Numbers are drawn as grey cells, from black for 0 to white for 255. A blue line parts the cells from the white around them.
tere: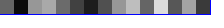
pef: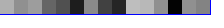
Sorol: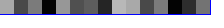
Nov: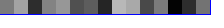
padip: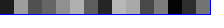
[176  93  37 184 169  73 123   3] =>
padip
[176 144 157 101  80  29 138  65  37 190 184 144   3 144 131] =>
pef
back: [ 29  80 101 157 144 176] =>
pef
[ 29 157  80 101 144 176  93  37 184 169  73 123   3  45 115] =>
padip
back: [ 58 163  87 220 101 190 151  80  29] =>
tere
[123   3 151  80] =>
Sorol

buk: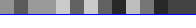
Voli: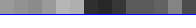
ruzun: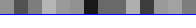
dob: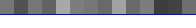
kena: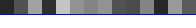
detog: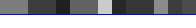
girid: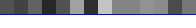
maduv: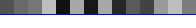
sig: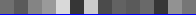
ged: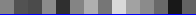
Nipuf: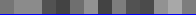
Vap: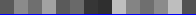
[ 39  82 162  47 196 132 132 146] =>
girid
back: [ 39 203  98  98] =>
detog
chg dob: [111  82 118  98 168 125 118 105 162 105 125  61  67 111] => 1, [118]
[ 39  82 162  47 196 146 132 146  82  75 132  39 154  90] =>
kena
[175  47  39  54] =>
Voli

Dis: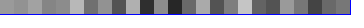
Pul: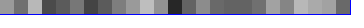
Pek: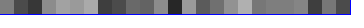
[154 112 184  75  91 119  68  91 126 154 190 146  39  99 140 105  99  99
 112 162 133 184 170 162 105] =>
Pul
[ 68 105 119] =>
Dis
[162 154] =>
Pek
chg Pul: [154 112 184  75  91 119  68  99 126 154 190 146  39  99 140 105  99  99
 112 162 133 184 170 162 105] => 8, [91]
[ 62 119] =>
Pek
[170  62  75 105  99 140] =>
Pek

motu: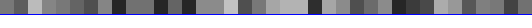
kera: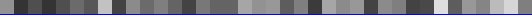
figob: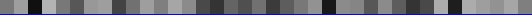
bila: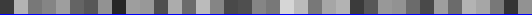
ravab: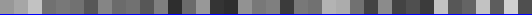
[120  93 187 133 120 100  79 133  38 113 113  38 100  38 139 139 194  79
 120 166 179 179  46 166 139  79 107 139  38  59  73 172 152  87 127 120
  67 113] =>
motu
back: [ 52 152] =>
ravab
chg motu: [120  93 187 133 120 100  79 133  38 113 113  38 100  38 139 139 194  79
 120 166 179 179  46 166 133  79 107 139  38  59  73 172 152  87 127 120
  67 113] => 25, [139]
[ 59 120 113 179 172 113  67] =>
ravab
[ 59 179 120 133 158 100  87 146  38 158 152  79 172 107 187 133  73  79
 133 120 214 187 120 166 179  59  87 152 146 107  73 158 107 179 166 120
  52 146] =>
bila
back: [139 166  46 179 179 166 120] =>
motu

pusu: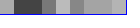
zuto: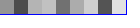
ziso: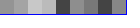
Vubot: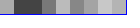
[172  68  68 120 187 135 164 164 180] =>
pusu
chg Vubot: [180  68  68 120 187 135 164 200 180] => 1, [172]
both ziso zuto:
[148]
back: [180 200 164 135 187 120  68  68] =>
Vubot

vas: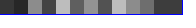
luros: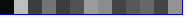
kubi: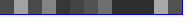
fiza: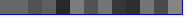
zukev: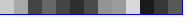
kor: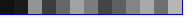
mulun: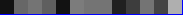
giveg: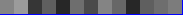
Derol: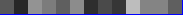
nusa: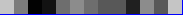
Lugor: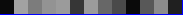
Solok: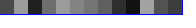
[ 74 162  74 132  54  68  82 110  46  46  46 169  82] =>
kubi
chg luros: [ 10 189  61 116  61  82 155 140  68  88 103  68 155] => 13, [147]
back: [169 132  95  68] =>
kor

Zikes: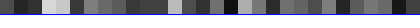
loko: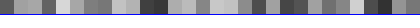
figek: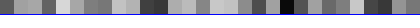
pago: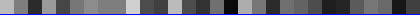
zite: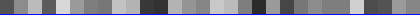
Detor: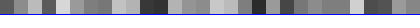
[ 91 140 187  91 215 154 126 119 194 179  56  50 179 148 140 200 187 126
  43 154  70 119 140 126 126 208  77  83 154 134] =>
Detor
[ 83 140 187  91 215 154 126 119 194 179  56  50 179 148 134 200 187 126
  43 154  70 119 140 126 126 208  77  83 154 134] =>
zite
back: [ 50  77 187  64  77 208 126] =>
pago
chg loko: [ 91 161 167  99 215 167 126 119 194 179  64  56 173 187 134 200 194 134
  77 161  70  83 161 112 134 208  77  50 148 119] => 18, [140]

